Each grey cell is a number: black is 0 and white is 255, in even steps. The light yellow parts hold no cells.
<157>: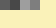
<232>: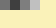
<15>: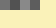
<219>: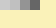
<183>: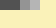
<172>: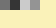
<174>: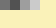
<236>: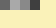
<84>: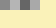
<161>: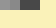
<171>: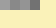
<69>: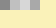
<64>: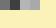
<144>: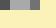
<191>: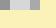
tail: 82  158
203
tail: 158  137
148  114
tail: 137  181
102  169
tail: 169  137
63

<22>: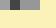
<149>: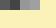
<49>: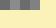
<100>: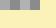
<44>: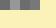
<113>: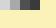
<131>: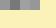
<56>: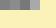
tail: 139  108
129
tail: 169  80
58
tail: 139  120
169
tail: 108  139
108  129

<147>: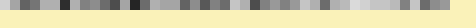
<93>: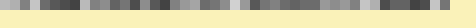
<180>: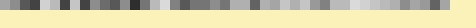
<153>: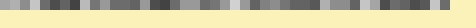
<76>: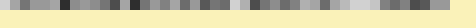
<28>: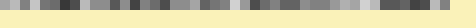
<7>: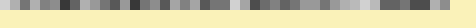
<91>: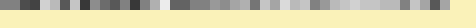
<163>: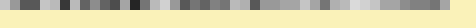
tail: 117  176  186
218  209  197  165  165  141  129  129  117  165
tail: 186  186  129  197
165  88  165

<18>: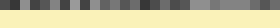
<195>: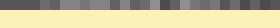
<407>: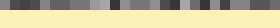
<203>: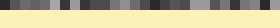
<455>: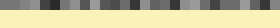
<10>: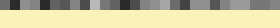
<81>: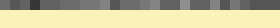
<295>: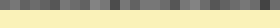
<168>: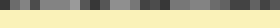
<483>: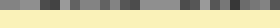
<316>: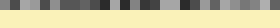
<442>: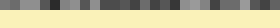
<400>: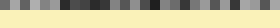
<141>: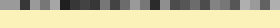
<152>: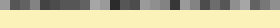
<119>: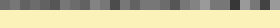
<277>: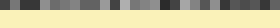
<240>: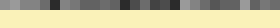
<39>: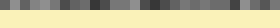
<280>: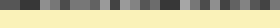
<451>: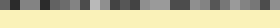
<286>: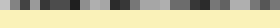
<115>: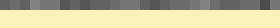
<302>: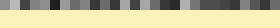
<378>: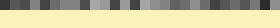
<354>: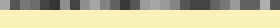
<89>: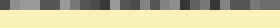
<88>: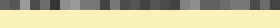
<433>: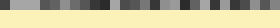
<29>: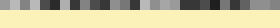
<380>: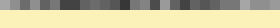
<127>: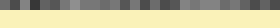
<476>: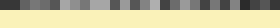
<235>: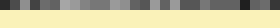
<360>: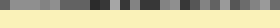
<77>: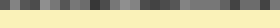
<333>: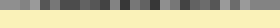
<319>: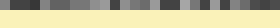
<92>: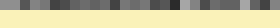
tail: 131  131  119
131  131  98  131  98  108  143  76  98  143  119  108  119  86  108  76  98  76  86
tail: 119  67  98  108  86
154  108  154  131  131  131
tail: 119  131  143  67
43  119  143  86  154  86  76  108  55  143  98  108  55  143  154  108  67  108  108  154  98  55  131
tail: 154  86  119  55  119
131  43  154
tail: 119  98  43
76  131  143  166  108  67  143  143  86  131  154  154  119  119  131
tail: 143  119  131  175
98

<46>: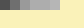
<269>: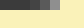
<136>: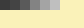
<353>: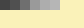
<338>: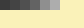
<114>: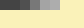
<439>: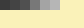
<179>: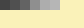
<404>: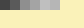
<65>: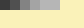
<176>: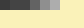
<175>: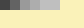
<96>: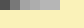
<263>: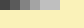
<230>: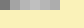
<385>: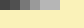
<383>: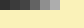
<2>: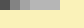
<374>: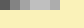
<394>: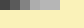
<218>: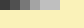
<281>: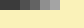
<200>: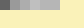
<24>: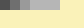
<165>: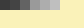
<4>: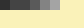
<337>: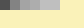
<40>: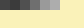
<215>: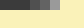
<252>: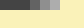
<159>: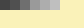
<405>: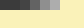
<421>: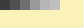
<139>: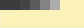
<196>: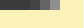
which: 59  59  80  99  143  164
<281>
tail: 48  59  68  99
143  173

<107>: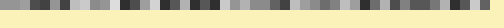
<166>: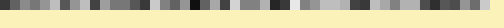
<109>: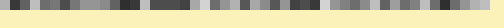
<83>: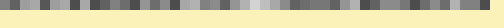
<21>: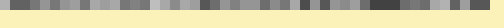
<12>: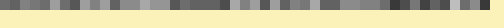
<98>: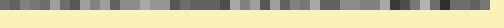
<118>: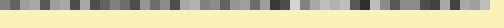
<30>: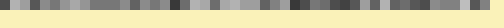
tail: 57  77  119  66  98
77  190  109  139  57
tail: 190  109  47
109  149  178  190
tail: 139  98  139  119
139  57  109  178  168  109  168  178  158  158  98  129  158  57  77  119  109  77  66  87  158  98  178  98  109  87  77  139  129  129  190  87  129

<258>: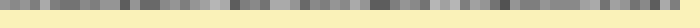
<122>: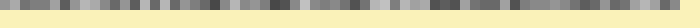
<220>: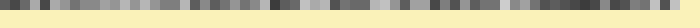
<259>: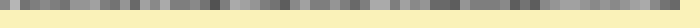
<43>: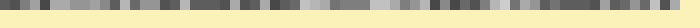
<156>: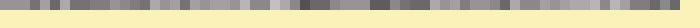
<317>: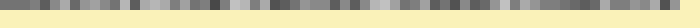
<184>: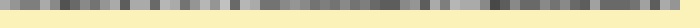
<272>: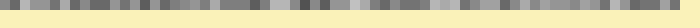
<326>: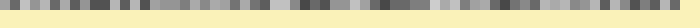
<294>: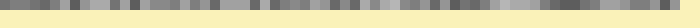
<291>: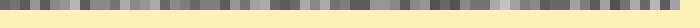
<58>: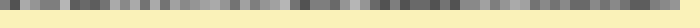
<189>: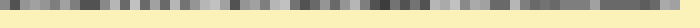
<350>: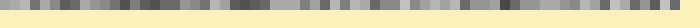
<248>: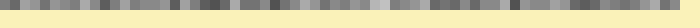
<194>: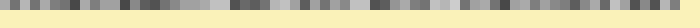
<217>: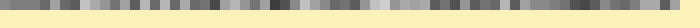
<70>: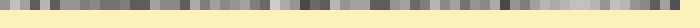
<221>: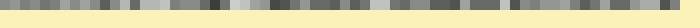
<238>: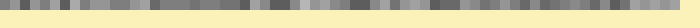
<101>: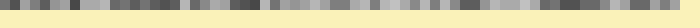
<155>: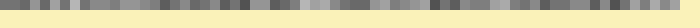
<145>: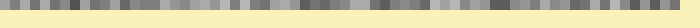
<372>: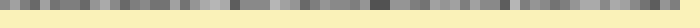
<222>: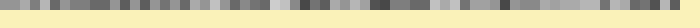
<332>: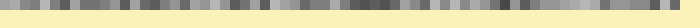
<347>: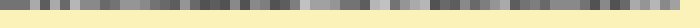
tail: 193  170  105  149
93  193  105
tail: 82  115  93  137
126  126  161  170  126  115  137  93  115  115  137  137  93  137  82  115  161  126  170  137  161
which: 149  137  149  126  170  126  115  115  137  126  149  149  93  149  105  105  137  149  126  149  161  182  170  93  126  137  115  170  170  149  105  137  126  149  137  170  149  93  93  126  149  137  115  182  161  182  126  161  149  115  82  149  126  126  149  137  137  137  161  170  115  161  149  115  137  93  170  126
<258>
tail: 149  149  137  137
93  182  105

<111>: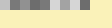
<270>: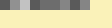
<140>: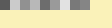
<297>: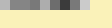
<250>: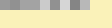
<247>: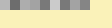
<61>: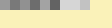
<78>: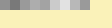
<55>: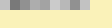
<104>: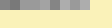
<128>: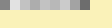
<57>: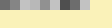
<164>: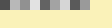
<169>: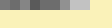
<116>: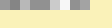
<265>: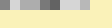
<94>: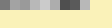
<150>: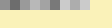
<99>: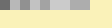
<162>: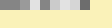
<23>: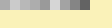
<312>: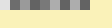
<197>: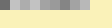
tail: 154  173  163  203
226  184  154
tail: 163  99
214  214  194
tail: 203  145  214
133  184
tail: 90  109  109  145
194  194

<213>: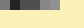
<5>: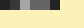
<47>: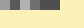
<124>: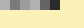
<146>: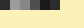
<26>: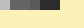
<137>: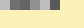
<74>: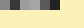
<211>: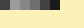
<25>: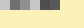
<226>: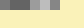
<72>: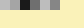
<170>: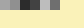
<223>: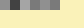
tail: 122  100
100  156  189  134
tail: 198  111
144  198  78  89
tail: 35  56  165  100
100  35
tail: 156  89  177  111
78  78
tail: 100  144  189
89
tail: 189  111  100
144  189  89

